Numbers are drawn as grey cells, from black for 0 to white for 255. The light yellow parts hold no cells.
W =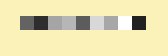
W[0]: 99
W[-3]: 167
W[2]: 165
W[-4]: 216

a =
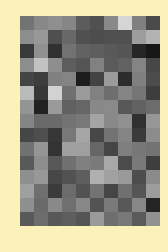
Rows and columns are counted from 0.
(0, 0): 115
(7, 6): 137
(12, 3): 108
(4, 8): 127
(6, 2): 154
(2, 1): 144
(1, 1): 152
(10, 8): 121
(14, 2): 88
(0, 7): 213
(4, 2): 128
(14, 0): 89
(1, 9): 179
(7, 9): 150
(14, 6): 110
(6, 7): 88
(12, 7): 112
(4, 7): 44
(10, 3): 112
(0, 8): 128
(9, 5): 102
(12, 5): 115
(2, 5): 94
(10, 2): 87
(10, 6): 168
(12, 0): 159
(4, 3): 132
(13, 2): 137
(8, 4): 166
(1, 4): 80
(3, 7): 98
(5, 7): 132
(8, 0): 70
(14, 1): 109

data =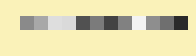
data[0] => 138
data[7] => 129
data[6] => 67
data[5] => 123

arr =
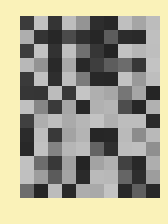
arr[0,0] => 59
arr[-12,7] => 44
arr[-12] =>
[174, 52, 39, 75, 48, 38, 92, 44, 42, 191]
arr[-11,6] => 35
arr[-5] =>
[43, 190, 57, 163, 180, 38, 39, 186, 140, 185]
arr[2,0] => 61
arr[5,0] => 54
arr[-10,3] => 168
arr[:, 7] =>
[191, 44, 195, 108, 195, 118, 77, 189, 186, 189, 65, 101, 40]
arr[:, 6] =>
[40, 92, 35, 93, 39, 167, 181, 175, 39, 47, 177, 184, 195]
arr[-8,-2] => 166
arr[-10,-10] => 184
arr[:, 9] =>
[188, 191, 190, 195, 190, 37, 177, 42, 185, 143, 174, 157, 40]
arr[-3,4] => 36
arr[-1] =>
[109, 38, 188, 41, 173, 169, 195, 40, 95, 40]
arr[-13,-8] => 52
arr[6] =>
[192, 134, 58, 166, 39, 177, 181, 77, 39, 177]
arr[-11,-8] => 50
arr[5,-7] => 56
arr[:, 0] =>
[59, 174, 61, 184, 58, 54, 192, 64, 43, 40, 193, 192, 109]
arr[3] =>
[184, 147, 41, 168, 40, 62, 93, 108, 55, 195]
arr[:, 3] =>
[189, 75, 191, 168, 189, 56, 166, 170, 163, 182, 160, 163, 41]
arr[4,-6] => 123
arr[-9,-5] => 40
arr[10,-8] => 56
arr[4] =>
[58, 193, 46, 189, 123, 40, 39, 195, 153, 190]
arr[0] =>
[59, 193, 52, 189, 148, 45, 40, 191, 165, 188]
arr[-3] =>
[193, 109, 56, 160, 36, 163, 177, 65, 40, 174]
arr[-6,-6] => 182

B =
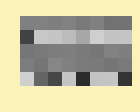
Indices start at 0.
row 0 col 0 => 128
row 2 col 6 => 130
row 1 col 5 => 207
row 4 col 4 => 43
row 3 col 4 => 123
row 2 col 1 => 121
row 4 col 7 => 52
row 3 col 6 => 117
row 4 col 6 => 196
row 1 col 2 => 197
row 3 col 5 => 122

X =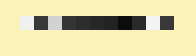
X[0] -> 240
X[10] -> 56
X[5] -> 39
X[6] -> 35

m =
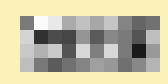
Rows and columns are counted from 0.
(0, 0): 122
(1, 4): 149
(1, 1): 49
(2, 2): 202
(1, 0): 212
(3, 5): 159
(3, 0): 190
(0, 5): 167
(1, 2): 76
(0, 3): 170
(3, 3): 113
